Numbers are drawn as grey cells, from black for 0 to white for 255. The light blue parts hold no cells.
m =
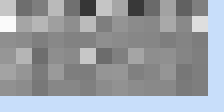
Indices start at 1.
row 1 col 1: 198
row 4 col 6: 199
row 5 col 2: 149
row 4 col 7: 108
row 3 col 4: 136
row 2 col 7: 126
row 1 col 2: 110
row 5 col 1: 163
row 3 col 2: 139
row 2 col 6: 187
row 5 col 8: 150
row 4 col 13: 127
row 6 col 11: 137
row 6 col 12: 122
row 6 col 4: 135
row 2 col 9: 139
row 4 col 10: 142
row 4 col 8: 128
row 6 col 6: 128
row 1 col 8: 166
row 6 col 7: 140
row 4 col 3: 110

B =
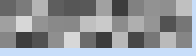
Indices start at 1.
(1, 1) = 102
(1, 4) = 94
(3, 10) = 119
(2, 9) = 175
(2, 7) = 202
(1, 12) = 192
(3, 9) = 71
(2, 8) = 140
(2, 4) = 137
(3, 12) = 133

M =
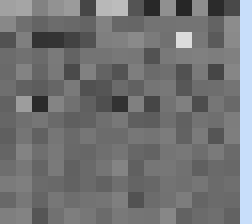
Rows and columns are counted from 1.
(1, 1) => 161
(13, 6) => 115
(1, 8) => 188
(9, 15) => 126
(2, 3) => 100
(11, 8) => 132
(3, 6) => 82
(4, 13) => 128
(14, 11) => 135
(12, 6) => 106
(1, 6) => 70
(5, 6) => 129
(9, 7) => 108
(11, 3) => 101
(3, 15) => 138
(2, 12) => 116
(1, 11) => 144
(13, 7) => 117
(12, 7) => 98
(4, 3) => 107
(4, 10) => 82
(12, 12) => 112
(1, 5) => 155
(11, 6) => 106
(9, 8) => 108
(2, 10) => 115
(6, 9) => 97
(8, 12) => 97
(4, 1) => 108
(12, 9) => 100
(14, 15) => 98
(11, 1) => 110
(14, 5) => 126
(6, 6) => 81
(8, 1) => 102
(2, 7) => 130
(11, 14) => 106

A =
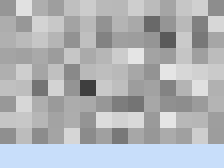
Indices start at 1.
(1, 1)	150
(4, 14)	188
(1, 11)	165
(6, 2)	189
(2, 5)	163
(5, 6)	185
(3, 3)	198
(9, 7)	160
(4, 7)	182
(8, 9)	217
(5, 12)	215
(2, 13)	128
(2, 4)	200
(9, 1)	143
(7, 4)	154
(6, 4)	211
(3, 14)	166
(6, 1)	192
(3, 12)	202
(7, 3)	174
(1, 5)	191
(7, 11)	144
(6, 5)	148
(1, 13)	208
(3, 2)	186
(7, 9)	116
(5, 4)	192
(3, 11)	90
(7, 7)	151
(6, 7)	201
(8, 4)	163
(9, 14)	157
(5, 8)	185
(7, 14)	180
